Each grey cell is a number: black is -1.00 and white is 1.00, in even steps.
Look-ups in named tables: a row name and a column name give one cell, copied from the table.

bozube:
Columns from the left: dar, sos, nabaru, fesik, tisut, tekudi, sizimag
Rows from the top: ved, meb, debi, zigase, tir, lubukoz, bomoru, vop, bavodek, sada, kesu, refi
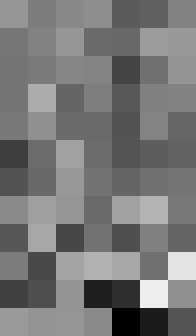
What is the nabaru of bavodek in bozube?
-0.44
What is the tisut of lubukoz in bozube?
-0.34
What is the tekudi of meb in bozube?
0.22
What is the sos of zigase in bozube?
0.35
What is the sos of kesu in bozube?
-0.38
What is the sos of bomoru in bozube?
-0.18
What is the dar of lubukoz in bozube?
-0.51
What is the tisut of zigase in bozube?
-0.30
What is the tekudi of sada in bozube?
-0.11
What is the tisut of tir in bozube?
-0.35
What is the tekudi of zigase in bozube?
0.00
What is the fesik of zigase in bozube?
-0.01
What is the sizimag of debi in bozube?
0.16
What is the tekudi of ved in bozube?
-0.25
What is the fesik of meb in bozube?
-0.17
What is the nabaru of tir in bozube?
-0.16
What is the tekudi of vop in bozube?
0.41
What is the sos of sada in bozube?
-0.43
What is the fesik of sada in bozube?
0.39
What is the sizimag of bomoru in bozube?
-0.08

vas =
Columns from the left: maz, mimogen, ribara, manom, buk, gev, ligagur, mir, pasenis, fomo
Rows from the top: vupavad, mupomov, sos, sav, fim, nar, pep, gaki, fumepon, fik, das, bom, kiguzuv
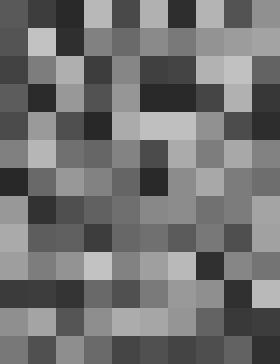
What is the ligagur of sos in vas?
-0.47
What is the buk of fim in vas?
0.34
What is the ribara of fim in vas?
-0.38
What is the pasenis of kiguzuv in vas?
-0.23
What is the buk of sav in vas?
0.18
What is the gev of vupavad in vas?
0.39

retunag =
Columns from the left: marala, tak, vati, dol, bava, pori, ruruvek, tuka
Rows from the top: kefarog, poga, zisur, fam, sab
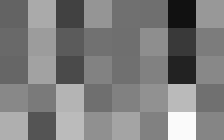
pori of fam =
0.14
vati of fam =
0.41
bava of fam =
0.01
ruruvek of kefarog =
-0.87
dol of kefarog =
0.17
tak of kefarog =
0.33
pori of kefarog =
-0.13
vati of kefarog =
-0.49
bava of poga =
-0.13
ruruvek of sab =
0.96
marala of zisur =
-0.20
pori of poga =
0.11
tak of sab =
-0.34
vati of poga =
-0.29
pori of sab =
0.01
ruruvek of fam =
0.46

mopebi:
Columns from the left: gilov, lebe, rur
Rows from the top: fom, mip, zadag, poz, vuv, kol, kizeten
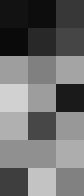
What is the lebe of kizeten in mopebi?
0.53
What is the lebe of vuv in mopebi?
-0.44
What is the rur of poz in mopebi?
-0.80
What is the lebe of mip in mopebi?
-0.69
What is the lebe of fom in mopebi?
-0.90
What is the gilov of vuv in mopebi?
0.38
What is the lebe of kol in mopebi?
0.13
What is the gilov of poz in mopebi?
0.64
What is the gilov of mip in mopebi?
-0.92

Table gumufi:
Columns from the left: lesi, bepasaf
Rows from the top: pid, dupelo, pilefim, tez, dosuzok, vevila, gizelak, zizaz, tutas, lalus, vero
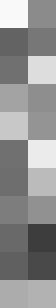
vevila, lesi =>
-0.12
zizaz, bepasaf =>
0.14
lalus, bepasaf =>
-0.43
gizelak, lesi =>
-0.14
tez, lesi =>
0.28
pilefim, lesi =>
-0.12
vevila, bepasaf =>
0.84
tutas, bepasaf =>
-0.52
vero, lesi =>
0.35

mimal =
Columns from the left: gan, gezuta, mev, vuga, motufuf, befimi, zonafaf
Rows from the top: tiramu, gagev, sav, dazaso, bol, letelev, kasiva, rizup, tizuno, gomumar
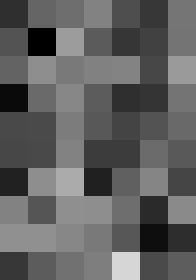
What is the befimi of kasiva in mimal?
0.04
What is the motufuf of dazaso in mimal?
-0.63
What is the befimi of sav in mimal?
-0.44
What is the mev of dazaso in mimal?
0.06
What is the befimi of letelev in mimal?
-0.16
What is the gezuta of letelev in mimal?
-0.43
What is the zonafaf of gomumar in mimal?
-0.27
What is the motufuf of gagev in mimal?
-0.58

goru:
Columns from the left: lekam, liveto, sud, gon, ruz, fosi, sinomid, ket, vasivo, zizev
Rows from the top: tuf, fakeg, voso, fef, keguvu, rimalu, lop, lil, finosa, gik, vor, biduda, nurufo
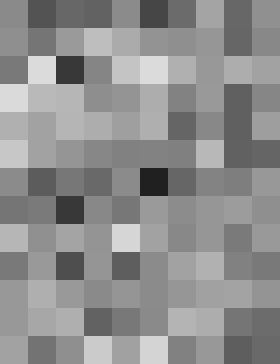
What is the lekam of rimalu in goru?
0.56
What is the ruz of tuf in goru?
0.09
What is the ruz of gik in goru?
-0.26
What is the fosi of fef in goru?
0.36
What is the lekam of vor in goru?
0.19
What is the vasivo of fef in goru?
-0.25
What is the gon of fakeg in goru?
0.49
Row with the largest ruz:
finosa

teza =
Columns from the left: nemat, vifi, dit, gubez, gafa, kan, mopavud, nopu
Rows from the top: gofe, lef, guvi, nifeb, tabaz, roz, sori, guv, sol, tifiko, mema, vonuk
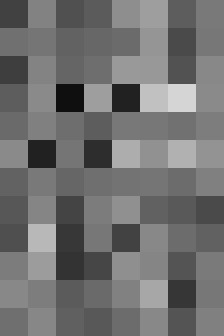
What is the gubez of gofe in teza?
-0.29
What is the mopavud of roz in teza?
0.39
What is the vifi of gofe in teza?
0.02
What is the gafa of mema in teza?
0.01
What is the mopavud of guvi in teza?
-0.36
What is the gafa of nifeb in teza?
-0.74
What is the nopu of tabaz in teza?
-0.02
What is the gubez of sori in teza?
-0.13
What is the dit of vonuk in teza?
-0.25
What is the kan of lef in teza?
0.17
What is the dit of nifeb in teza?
-0.88
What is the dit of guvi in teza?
-0.21
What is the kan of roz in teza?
0.14
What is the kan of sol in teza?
0.07
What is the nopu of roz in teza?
0.15
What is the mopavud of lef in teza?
-0.42
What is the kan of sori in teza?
-0.08
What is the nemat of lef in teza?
-0.12
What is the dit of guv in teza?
-0.47

